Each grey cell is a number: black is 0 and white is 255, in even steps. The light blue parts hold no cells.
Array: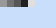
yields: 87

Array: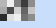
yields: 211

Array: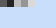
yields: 191

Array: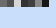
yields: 50

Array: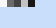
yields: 67

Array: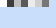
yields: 90

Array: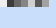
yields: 133

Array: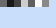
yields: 205

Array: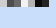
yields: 242

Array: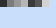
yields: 182
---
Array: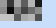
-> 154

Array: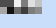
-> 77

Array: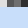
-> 223

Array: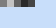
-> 125

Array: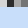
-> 213

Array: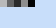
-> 185

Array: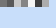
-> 116

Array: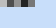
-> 189
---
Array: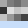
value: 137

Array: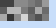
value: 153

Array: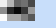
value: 72

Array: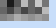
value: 117

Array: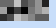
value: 34

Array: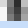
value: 191

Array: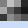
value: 40

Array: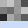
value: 81

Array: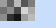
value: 125
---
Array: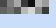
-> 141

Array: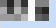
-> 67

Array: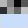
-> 100

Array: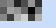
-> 6

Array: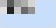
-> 105

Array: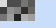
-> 47
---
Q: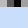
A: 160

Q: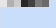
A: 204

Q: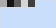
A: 172

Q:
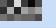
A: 174

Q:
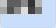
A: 194

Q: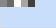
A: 166
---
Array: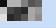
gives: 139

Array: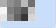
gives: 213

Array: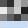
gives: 111

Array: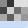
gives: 151

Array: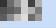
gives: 152

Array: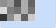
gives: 202

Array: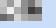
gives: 156
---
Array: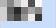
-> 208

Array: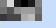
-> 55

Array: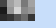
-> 42

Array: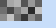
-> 140

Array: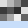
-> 116

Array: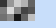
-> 113

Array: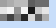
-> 123
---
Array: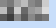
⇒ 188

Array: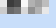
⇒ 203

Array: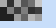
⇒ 32

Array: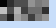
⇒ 192

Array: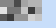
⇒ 226

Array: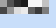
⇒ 70
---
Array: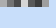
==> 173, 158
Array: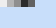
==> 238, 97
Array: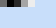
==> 110, 237
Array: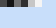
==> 73, 244
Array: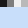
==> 24, 185
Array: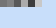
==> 116, 200
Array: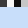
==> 57, 198
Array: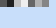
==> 88, 133
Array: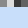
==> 137, 98
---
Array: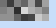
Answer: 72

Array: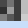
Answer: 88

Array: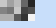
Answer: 91

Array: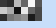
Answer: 145

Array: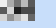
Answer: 187

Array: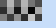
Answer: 46

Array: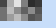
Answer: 140

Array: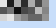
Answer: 102
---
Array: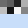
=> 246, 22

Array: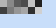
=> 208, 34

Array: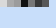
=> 217, 16

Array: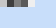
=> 239, 62

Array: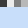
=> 236, 58

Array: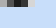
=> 214, 28

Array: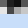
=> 229, 16

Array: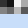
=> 243, 21

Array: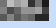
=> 190, 26

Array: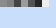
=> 238, 39
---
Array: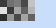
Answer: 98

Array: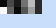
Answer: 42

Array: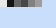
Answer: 157

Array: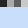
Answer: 201

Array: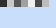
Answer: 188

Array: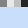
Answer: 37

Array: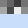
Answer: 141

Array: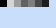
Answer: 30

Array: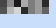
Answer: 99

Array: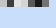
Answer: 115
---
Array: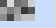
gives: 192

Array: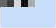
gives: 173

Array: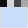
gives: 167

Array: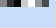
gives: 76

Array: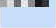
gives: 52

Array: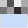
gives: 130

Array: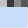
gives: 85

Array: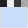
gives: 168
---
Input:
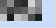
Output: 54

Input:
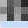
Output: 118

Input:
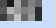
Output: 165

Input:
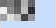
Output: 86

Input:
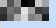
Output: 145

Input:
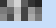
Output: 211

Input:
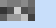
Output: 122

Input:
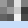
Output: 225
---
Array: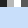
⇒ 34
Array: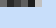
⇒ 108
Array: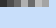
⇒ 48
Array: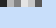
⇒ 37
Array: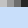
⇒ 194
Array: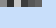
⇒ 139
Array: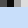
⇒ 78
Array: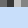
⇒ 107
